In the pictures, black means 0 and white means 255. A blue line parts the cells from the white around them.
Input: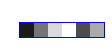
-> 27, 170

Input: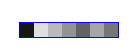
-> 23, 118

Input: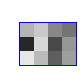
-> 180, 158

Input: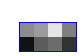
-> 140, 50

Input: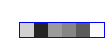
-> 209, 250

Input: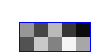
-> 151, 167
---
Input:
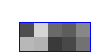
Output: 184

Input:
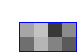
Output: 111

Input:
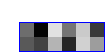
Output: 89

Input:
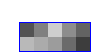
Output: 185

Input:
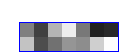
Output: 195

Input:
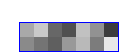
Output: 138

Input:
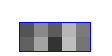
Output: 97

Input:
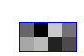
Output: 166
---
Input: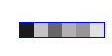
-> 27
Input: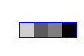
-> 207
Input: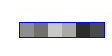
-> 142
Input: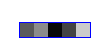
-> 90
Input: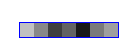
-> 193
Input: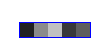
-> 34
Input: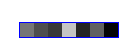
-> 118
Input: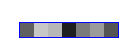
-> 96
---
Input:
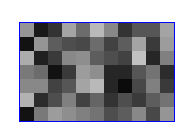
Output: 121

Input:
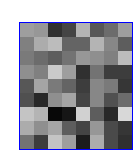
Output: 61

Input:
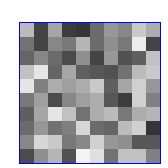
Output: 143

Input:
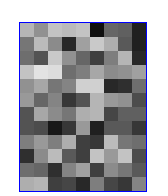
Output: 181

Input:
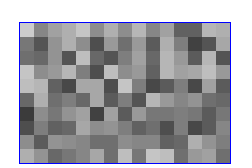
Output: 147
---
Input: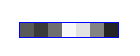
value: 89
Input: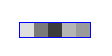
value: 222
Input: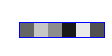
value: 101
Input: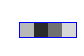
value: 184
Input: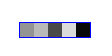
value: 148
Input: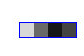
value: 216
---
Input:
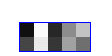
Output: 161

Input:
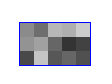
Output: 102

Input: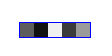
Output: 59

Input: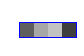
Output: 194

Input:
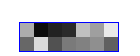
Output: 143

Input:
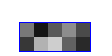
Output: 97

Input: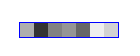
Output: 238

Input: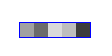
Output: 190

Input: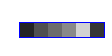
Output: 210
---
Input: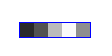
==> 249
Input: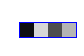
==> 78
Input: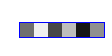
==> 21
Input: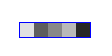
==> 185
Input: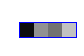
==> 114
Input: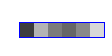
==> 137
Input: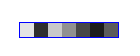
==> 28
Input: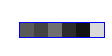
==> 19
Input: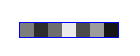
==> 156
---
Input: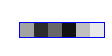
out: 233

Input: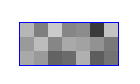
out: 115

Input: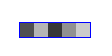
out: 203

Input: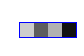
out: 17

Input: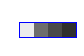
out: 47

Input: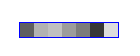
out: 221

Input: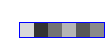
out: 138

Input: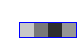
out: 150

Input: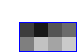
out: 202

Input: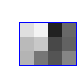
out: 133
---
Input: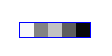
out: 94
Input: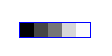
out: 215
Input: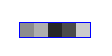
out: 75
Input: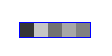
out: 167
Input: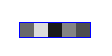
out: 132
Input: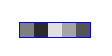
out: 164
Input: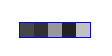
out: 34
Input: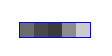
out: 140
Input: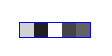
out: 68
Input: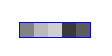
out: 58
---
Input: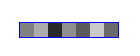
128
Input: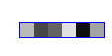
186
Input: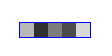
183
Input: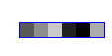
89
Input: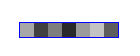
167
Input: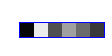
7
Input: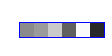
139
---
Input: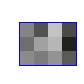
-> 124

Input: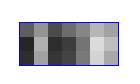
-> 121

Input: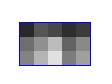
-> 224

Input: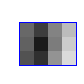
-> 48

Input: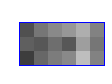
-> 137

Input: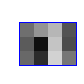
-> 43
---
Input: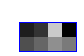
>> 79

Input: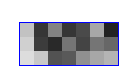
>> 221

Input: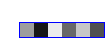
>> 157

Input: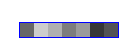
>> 104

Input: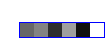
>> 104

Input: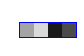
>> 164
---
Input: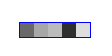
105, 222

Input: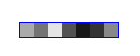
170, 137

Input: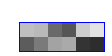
191, 45

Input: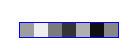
158, 135

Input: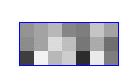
148, 126

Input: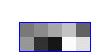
121, 225
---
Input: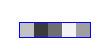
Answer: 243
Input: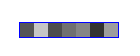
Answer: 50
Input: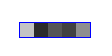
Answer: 65
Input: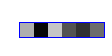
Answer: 49
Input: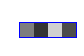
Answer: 208
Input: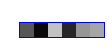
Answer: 150
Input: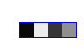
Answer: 54
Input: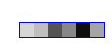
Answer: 14
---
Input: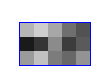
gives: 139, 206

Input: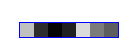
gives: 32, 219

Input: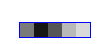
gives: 86, 217

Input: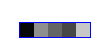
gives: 101, 199

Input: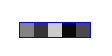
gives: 203, 203

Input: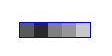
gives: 128, 200
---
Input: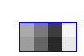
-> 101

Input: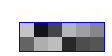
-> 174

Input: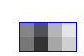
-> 51

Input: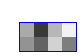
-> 99

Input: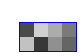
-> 55

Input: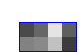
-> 137

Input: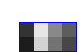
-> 210
